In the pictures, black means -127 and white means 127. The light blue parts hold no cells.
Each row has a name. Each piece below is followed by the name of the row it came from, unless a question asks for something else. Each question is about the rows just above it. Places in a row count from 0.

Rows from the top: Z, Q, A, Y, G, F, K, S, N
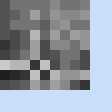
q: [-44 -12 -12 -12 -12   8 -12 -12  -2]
Z
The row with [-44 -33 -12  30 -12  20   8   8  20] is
Q
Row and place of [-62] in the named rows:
F, 0
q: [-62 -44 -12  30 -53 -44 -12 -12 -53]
F
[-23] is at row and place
Y, 4
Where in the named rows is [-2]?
Z, 8
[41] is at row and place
S, 8

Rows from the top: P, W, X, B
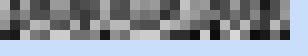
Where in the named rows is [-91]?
B, 0
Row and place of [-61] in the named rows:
P, 7

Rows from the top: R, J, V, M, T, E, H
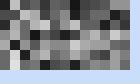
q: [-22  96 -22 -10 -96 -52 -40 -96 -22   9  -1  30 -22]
H
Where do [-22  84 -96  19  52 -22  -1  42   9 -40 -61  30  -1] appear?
E
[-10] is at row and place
H, 3
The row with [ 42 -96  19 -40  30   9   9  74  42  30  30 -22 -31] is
T
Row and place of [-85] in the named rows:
V, 0

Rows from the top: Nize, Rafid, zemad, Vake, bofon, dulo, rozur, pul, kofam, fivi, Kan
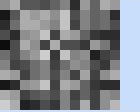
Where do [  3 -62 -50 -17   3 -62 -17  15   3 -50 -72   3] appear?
rozur
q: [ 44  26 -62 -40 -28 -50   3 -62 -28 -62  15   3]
fivi
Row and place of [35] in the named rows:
pul, 8
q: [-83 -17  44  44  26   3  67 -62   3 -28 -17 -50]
zemad
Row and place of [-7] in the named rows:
bofon, 10
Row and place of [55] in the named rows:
Kan, 11

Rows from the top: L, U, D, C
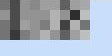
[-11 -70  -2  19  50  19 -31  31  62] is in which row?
C
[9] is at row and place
L, 3
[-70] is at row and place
C, 1
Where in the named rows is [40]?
L, 8
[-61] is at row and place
D, 6
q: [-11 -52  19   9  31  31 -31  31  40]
L

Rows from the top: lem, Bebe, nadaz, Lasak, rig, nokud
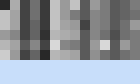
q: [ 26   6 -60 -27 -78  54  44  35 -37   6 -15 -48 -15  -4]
Lasak
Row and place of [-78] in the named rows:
Lasak, 4
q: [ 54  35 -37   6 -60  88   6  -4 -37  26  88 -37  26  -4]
rig
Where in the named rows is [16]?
nokud, 9
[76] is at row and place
nokud, 0
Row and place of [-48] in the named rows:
Lasak, 11

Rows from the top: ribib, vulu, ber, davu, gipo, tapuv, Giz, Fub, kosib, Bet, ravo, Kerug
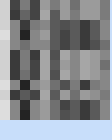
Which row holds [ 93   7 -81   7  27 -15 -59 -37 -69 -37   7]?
ravo
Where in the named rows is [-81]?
ravo, 2
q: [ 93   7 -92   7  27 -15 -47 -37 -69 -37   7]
Kerug
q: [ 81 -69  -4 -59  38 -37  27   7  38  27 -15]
Giz
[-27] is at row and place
vulu, 2
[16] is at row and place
Bet, 9

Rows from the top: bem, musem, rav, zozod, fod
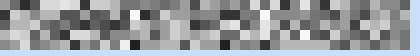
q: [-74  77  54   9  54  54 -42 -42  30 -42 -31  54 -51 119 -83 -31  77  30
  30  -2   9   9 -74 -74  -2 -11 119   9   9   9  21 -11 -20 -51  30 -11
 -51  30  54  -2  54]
musem
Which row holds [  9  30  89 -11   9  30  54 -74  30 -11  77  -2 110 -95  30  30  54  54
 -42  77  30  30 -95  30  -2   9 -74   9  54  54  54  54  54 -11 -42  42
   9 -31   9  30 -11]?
fod
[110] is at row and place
fod, 12
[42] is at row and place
fod, 35
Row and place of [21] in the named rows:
musem, 30
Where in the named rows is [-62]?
rav, 35

